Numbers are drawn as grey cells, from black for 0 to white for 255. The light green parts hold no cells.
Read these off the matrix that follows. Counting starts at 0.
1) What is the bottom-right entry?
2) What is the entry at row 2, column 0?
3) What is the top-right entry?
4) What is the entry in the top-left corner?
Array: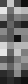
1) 16
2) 153
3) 16
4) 71

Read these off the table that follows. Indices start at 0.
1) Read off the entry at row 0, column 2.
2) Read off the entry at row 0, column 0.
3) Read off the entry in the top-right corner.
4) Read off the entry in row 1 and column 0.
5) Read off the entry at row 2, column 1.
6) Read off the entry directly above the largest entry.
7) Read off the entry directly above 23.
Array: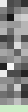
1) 87
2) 234
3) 49
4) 128
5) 23
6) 141
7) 87

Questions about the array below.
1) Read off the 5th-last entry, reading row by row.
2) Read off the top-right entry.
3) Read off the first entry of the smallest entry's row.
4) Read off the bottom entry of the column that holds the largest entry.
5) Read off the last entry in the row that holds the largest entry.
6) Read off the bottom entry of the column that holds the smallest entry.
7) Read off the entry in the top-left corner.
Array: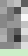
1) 177
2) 93
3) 177
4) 221
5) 248
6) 150
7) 150

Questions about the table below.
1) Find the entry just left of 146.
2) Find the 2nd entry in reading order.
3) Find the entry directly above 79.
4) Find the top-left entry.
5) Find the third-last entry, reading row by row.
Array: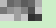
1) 119
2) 104
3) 104
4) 185
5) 198

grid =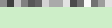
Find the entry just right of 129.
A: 87
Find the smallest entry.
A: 63

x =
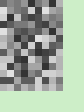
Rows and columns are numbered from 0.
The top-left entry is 107
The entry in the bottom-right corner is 149
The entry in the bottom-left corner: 180
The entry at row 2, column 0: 208
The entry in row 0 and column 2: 121
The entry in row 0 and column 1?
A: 135
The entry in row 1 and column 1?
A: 149
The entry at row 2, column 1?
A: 51
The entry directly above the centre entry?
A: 65
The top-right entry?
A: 180
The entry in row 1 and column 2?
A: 121
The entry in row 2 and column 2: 195

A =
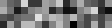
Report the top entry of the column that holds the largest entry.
56
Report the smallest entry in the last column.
14
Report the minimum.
1
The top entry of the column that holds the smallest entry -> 116
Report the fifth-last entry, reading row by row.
101
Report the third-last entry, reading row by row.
173
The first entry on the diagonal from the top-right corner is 147
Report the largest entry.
225
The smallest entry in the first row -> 40
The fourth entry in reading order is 212
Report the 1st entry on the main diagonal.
147
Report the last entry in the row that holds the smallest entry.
147
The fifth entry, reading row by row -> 56
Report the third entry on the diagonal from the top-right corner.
101
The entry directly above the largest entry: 147
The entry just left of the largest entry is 116
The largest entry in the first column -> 173
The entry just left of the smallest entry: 131
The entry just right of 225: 147

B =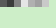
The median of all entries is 160
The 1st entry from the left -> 89

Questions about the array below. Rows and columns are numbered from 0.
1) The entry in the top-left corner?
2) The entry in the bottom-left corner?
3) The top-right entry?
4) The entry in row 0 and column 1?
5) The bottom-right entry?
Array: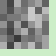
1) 121
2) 174
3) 97
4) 69
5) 161

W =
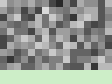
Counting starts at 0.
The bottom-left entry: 115
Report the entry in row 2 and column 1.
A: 158
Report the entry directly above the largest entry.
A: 142
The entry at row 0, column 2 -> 158
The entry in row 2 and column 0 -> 70
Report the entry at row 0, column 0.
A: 201
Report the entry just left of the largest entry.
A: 70
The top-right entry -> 185
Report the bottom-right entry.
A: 185
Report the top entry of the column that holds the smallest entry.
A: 40
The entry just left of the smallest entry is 70
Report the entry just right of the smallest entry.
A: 127
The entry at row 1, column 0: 158
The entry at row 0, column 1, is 142

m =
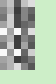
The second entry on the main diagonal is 179
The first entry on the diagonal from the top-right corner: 221
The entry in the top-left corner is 163
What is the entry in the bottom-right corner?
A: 87
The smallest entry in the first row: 87
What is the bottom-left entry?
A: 149
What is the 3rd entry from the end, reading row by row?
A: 221
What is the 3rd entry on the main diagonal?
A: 73
